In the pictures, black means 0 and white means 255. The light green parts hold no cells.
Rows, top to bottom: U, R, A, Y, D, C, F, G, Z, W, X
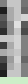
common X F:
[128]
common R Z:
[103]
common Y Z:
[74]
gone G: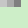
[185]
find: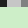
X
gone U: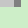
[116]

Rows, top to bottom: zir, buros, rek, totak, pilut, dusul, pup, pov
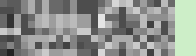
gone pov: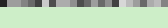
[118]
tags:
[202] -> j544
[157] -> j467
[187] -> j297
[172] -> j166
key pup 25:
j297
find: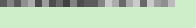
pup
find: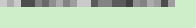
pilut

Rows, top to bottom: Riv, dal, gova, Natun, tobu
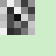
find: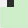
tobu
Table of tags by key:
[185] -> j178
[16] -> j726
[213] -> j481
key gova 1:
j178
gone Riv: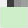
[172]
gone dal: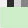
[61]
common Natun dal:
[133]
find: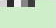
dal

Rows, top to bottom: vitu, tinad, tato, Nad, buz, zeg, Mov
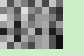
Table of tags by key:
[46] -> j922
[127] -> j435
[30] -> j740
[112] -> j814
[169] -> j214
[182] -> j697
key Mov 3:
j214
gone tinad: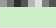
[141]

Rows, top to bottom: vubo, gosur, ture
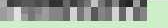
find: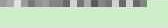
ture
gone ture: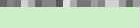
[144]
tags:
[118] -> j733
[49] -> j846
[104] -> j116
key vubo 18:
j846
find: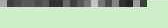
vubo

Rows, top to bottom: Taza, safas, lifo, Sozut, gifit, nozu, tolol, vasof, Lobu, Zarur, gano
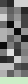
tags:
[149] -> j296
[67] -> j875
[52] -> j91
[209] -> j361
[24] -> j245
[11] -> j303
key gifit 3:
j303
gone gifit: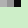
[164]

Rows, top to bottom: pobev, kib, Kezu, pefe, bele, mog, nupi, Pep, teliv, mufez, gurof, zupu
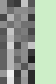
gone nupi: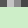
[211]
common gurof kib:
[152]
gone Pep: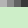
[125]
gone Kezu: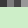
[180]
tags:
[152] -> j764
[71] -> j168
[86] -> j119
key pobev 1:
j764
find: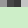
pobev
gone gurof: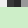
[164]

